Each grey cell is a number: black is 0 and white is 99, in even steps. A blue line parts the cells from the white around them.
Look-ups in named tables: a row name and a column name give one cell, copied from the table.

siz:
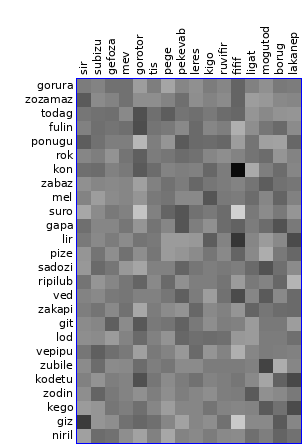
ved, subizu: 53
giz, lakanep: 52
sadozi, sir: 59
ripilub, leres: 49
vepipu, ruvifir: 51
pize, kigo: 46
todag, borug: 57
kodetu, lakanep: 28
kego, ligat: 51
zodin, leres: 52
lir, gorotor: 45
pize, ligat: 53
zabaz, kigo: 46
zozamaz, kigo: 51
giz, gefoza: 55
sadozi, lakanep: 54
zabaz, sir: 56
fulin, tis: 45
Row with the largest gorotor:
suro

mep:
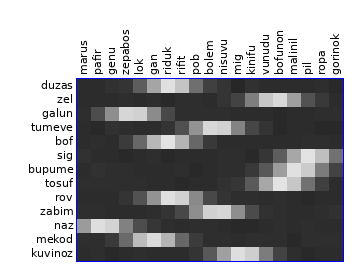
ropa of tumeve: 16
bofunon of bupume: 61
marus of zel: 17
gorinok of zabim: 19
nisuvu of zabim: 83
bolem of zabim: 81
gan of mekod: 85

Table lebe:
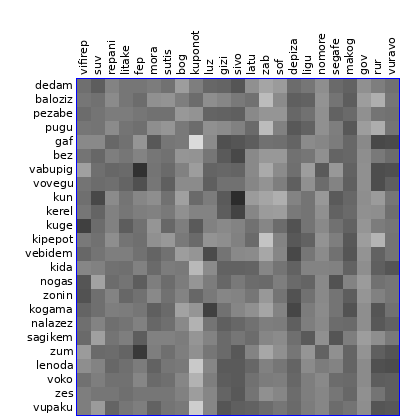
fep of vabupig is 19
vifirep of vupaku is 49
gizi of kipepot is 55
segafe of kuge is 44
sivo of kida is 38
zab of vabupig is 66
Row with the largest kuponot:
gaf

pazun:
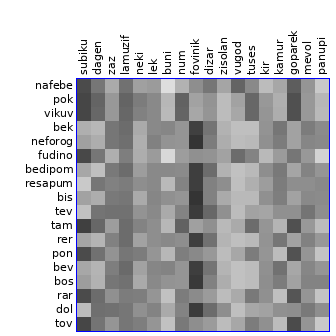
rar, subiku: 29
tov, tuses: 48
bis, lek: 52
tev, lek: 53
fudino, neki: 67
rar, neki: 49
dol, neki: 56
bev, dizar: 45
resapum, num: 51
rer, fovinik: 24
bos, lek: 53
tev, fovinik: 23
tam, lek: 55
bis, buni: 56
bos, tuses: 73
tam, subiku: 25

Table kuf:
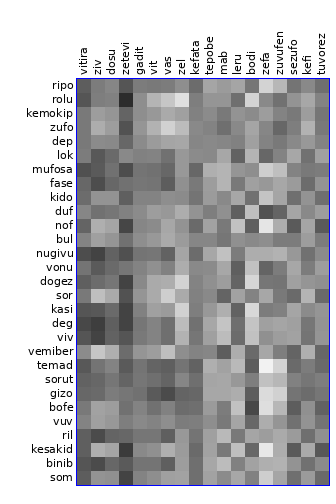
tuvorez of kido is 43
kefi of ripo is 53
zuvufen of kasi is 50
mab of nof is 47
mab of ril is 72
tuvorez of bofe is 38
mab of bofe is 48
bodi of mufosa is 55
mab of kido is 53
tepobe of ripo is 64
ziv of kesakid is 68
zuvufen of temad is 82
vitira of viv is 33
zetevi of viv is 33
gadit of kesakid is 53
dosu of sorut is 46
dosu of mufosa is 44
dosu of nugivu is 38
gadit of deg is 46
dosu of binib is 40

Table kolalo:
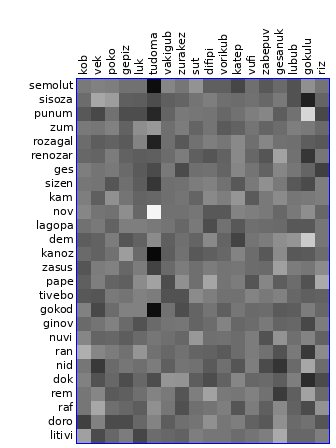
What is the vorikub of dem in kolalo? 39
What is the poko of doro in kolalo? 29
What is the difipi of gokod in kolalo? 45
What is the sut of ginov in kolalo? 39
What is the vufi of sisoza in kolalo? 44
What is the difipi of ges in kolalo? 44
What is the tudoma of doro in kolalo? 51
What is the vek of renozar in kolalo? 39
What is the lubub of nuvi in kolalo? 43
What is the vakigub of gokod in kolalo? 44
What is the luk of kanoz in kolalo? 41
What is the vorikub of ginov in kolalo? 51
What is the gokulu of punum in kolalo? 83
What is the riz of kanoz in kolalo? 42
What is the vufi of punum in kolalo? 49
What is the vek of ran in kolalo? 52
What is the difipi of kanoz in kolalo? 37
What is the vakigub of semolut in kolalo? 52
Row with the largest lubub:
dem

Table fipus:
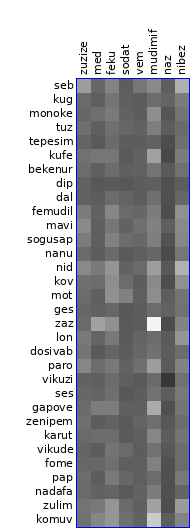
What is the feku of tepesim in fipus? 41
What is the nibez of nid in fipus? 69
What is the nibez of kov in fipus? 56
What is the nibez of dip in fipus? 36
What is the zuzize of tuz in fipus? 43
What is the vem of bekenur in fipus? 38
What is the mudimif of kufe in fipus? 62
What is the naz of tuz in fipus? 36
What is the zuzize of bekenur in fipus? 42
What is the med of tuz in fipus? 37
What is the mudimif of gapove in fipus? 66
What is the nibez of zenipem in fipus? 42

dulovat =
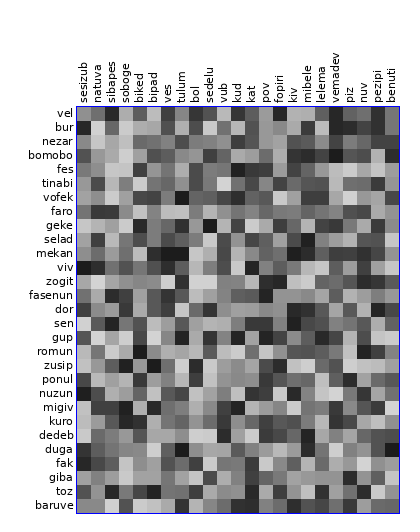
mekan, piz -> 25
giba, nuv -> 57
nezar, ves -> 50
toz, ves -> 45
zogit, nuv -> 17
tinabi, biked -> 79
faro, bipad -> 51
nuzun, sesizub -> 12
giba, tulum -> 63
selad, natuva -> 25
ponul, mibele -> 40
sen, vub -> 68
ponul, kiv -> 43
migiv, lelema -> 48
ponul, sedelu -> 75
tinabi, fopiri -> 26
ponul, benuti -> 34
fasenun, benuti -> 59
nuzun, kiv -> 16
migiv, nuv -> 33

